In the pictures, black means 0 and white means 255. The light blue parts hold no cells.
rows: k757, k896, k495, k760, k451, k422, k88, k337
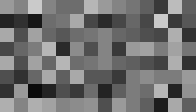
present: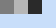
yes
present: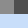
yes
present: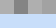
yes
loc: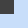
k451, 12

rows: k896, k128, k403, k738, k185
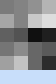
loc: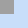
k185, 1
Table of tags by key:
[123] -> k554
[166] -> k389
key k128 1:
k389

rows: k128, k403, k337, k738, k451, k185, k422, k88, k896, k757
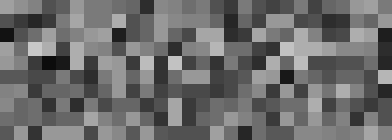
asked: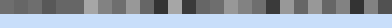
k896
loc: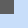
k128, 5
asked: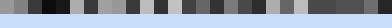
k451
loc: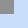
k128, 2
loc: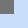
k422, 24
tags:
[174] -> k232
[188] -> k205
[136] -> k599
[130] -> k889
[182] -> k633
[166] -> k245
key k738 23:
k232
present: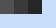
yes

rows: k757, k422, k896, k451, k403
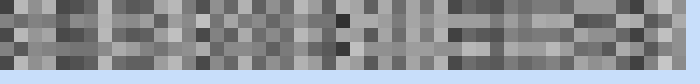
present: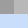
yes
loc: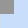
k896, 3

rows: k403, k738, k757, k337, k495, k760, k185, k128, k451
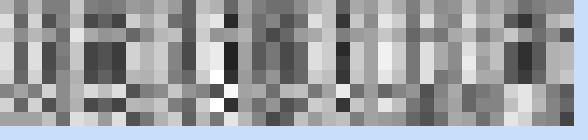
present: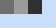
no
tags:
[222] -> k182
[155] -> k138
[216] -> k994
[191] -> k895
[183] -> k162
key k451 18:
k162
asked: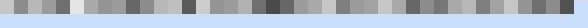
k757
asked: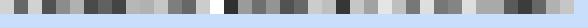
k760
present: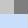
yes
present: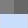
yes
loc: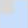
k185, 7

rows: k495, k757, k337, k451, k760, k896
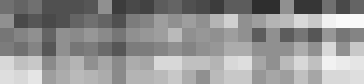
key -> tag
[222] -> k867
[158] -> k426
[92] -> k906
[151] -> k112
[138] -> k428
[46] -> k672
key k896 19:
k112
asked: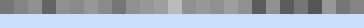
k337
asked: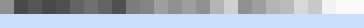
k757
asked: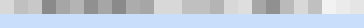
k760
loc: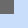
k451, 8
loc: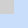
k757, 17

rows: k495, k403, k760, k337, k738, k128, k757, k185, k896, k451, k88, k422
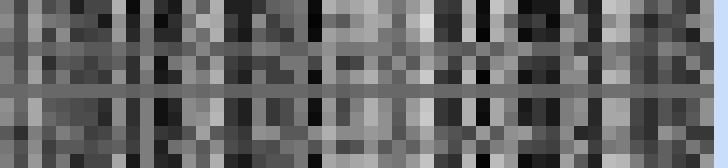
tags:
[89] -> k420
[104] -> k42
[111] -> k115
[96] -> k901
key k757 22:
k42
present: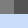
yes
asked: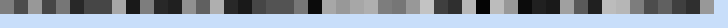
k422
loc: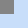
k337, 15

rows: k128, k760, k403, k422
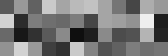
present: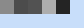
no
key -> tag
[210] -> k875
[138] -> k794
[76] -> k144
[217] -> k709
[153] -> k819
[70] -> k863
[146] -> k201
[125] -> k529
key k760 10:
k201
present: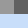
yes
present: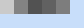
yes
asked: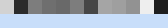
k760
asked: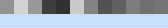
k422

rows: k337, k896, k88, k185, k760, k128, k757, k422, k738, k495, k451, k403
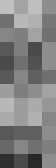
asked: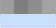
k757
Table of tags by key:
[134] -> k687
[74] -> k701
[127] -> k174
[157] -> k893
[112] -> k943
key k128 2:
k687
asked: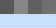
k128
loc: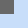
k451, 1
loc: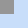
k422, 4
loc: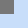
k896, 4

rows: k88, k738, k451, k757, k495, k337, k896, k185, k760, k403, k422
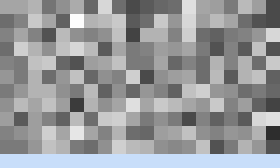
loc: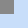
k422, 13
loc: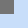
k88, 4
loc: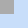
k88, 6

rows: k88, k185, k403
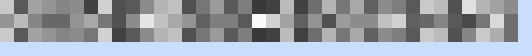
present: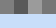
no
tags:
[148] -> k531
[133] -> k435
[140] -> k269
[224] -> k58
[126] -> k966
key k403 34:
k435
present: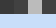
yes
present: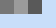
yes
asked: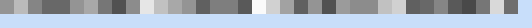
k185
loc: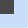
k185, 34

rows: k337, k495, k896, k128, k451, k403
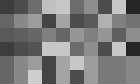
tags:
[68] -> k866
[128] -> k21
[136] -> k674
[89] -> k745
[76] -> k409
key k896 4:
k21
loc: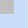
k337, 4

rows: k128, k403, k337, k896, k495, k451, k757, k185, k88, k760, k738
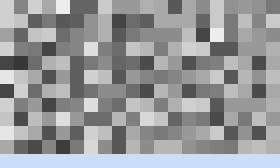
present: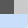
no
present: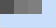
yes
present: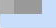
no
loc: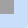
k337, 1
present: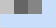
yes
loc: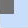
k757, 7

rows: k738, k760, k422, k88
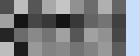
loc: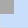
k738, 4
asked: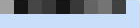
k760
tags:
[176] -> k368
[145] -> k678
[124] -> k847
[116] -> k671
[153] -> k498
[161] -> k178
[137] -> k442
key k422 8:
k678
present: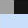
yes
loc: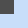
k738, 1
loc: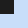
k88, 2

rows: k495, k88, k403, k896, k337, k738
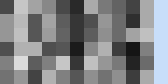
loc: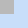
k88, 2
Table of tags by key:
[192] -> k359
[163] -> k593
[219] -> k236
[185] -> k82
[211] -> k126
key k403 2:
k359
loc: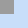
k403, 4
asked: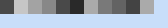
k495

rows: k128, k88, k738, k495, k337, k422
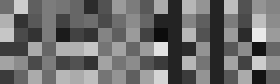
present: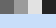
yes
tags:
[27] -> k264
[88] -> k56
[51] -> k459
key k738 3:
k459
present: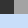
yes
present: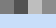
no

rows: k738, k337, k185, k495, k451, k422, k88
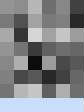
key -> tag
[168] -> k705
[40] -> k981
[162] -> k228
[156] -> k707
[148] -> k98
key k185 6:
k707
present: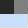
no
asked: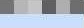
k88
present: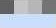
no

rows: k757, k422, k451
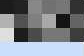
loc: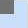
k757, 4
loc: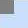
k422, 3
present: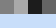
no
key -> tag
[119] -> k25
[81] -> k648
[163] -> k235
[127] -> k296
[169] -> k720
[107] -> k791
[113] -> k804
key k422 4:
k720
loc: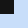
k422, 5
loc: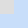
k451, 1

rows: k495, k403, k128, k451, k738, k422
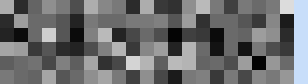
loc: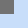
k738, 3
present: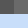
yes
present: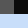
yes
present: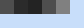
no

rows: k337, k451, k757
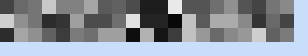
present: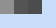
no
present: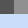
no
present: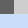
no
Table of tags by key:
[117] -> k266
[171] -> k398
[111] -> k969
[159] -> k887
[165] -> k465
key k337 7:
k465

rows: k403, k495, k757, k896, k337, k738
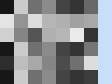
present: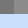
no
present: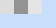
no

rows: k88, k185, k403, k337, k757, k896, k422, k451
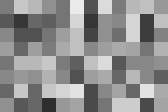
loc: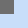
k403, 9
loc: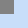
k403, 12

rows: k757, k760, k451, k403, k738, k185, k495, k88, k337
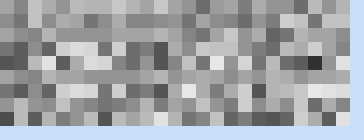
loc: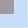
k757, 16
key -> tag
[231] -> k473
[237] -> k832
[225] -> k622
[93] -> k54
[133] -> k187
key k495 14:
k473

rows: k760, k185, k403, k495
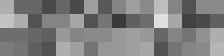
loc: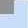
k403, 15
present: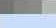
yes
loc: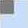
k495, 1
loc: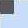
k760, 8

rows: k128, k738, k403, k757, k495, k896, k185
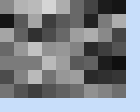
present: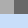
yes
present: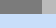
yes

